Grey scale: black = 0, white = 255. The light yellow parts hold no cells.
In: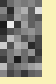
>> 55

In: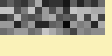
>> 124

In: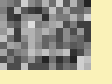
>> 100

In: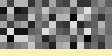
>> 109

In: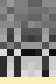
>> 218
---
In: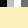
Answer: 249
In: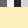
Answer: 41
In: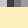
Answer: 119
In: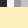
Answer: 154
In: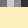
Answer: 142
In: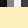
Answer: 242
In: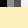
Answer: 85
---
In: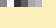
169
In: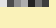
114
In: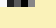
3
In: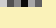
167
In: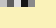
21
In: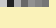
131
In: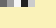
33
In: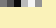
245
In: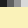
150
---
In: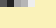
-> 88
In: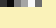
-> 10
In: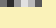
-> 44
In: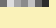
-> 167
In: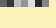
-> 191
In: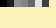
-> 144
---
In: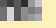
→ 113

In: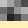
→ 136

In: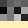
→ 149

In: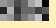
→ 165

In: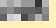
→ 100

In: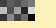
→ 51
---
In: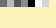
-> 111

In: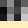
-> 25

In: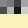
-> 76

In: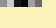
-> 144

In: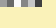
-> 158

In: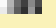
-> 234

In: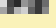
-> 164

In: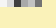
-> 245

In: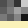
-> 121

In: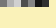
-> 118
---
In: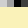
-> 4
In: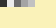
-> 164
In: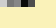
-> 10
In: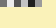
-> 31
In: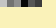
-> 86
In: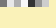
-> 148
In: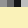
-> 23
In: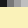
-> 160
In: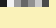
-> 203
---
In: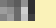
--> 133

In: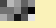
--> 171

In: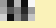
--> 208

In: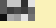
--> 16

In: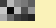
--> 170

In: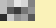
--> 44

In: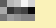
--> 119

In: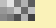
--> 136

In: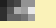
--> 47
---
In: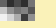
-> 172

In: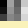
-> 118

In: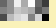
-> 214

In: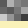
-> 104

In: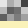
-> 124

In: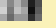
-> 151
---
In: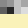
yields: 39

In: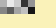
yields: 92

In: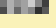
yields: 176

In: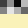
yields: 228

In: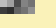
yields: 46

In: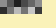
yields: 115
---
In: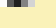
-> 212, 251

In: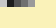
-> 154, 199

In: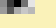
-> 229, 155

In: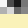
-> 119, 176

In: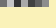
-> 141, 112

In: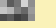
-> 142, 76

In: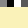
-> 88, 135
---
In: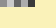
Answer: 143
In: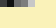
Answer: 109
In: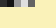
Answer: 99
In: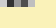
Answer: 152
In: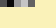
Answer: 98
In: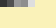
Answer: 142
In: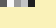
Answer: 155
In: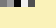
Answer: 121
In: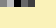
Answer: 104
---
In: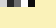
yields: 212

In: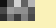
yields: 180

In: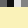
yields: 131

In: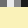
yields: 138

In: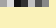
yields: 193

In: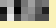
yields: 201

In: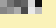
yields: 216

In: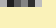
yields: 176

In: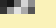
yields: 213

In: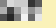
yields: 230
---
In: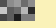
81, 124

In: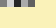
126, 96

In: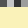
82, 156

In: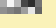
171, 100

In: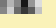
119, 194

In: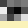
65, 223
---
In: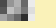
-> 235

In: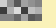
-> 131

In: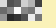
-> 65

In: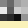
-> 176

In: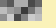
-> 102

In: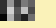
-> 98

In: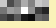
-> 186

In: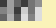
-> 144
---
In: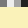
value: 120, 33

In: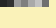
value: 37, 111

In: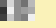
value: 101, 239

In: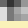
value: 104, 165

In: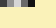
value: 61, 17

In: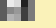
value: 92, 122

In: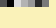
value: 83, 121

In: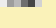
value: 237, 210

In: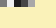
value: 123, 168

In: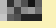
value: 185, 34
